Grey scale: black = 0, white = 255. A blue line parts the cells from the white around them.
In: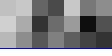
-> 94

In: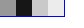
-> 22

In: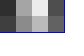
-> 139

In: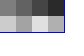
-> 163

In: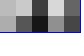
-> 22

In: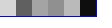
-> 144

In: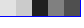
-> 32

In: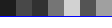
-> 210

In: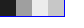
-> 159
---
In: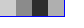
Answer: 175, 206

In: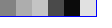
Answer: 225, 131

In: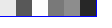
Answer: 39, 234

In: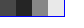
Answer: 233, 72

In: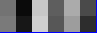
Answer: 74, 122

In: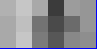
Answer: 150, 169
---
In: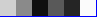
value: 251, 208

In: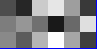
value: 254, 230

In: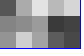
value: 227, 214

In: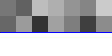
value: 203, 189

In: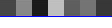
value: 191, 136

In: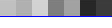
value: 210, 192

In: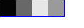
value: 231, 154

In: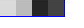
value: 218, 187
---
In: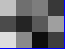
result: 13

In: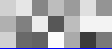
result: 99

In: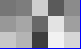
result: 61

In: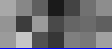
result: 81

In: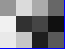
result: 30

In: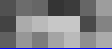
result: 124
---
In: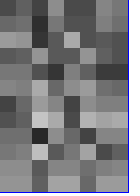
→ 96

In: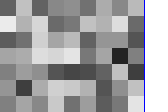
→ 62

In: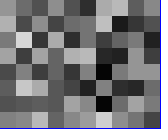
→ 108

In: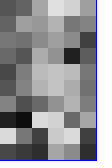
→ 166

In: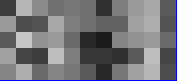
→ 106

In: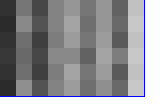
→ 200

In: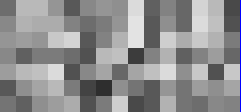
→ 200
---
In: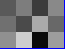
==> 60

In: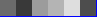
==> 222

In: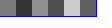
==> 205

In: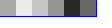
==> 41

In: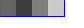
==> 127

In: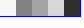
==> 216
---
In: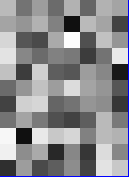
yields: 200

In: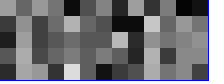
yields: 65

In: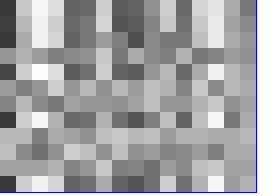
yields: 178

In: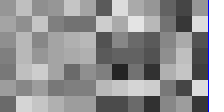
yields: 55

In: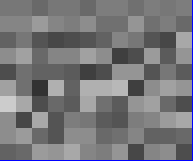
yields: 77

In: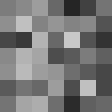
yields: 104

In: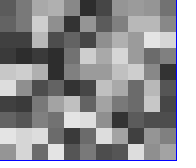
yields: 163
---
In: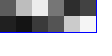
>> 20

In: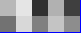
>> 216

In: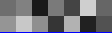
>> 200

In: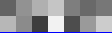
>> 139

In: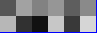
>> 49

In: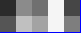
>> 192
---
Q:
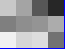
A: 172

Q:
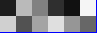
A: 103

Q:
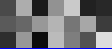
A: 60

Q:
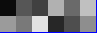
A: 142

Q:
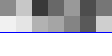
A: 207

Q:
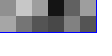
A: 84

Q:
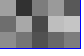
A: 197
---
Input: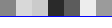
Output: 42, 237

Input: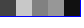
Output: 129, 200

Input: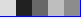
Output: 104, 221

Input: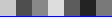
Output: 221, 221

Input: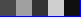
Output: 51, 207

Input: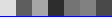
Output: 45, 223

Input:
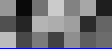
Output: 173, 203

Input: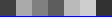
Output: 93, 206
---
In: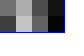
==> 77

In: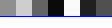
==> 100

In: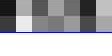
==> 86

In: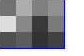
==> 128

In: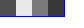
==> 122

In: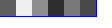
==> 142
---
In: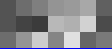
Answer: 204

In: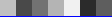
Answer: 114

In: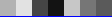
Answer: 69

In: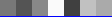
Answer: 136

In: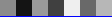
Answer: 154

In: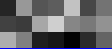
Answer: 31

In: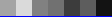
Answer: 129
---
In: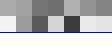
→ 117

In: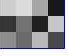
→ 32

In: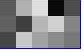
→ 182

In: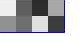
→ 45

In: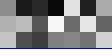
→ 86

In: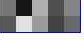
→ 175

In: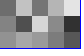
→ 214

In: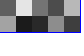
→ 116

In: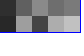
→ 138
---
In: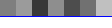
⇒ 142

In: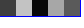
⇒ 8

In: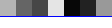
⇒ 229

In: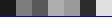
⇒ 173

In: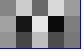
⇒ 230

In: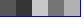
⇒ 200

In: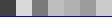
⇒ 190
